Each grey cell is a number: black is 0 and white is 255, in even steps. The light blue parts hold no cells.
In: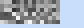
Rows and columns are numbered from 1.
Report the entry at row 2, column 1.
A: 132
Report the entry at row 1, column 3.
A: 187
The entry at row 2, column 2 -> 159
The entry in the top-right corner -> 146
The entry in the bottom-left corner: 214
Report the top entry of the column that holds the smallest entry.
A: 60
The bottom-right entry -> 90
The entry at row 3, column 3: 201
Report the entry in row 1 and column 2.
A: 187
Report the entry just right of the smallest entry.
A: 76
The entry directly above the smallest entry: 159
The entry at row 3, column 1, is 132
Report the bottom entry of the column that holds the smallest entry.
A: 146
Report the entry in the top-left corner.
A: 171

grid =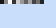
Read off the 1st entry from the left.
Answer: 23
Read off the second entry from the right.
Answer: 112
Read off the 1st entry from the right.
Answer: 37

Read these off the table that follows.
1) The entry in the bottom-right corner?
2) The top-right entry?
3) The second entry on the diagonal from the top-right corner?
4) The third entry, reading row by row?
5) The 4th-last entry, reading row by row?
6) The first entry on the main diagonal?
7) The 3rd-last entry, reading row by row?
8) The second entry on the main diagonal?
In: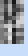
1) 136
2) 194
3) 106
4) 136
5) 179
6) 121
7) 38
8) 94

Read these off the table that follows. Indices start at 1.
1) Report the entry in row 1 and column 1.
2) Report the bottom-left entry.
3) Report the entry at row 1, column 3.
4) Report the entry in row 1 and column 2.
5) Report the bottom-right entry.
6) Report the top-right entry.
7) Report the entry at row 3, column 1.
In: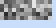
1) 189
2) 173
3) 99
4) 85
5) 205
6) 114
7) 73

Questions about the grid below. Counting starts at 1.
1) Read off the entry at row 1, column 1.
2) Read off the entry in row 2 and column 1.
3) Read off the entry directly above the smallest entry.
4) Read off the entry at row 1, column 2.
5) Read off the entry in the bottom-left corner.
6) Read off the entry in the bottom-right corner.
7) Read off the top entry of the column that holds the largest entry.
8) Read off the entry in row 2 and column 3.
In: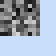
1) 42
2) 154
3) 184
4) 142
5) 29
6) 99
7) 154
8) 142

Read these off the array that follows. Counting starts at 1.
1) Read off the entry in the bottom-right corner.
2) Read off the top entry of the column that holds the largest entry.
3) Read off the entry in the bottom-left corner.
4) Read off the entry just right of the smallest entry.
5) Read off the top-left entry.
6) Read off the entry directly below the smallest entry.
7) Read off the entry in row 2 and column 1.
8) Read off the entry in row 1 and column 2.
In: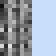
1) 130
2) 173
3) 43
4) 130
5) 71
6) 43
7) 16
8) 86

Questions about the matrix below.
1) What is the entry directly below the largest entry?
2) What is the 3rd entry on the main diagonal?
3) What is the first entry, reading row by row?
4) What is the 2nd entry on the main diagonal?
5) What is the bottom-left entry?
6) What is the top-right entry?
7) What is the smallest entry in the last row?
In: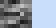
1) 109
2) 150
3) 68
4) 109
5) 109
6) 124
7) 43

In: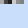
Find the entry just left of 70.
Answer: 170
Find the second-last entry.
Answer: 141
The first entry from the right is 129
